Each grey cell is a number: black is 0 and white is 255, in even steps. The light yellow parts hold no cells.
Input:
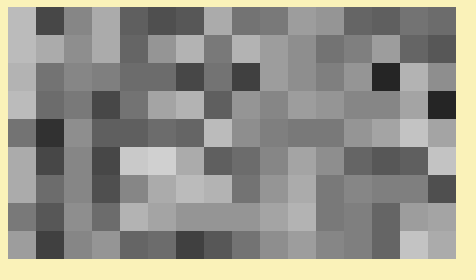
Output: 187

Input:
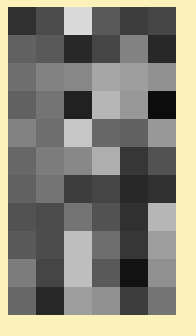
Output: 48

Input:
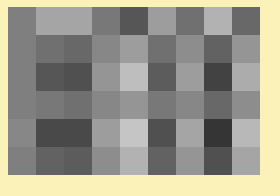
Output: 127

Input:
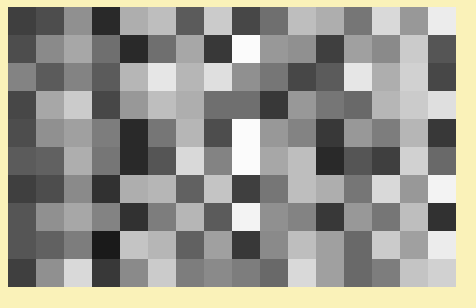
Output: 63

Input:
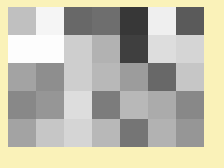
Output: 192

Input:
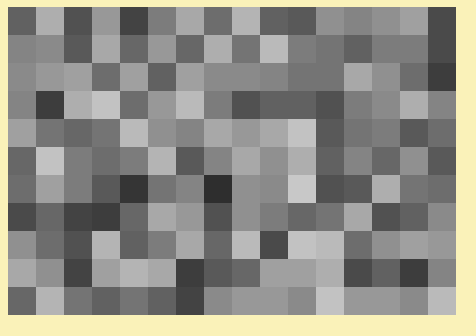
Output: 97
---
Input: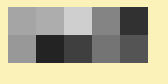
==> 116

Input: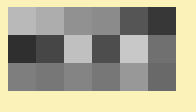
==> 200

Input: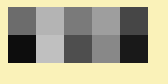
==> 136

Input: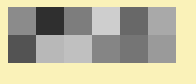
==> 117

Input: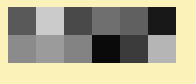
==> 59

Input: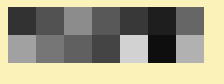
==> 14

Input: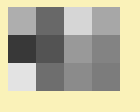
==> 153

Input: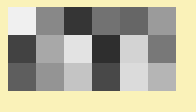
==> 211

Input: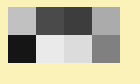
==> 220
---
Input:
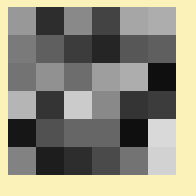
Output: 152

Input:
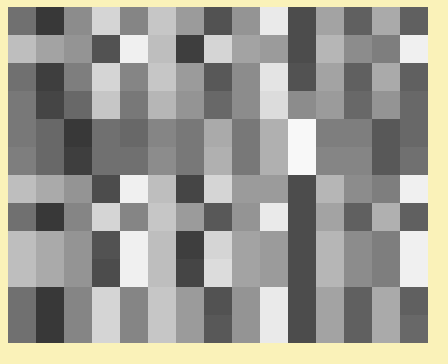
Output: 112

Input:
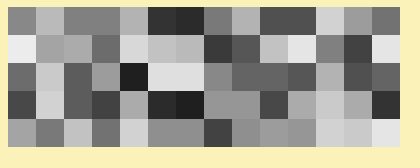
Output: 136

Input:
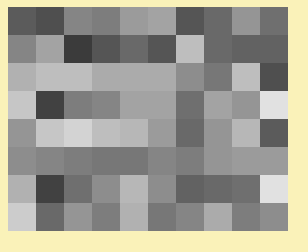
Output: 91

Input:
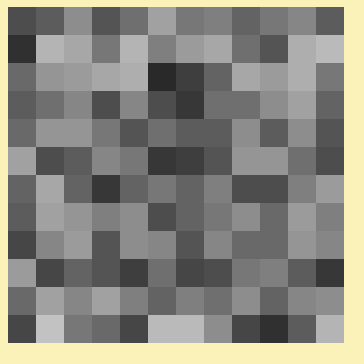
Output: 77
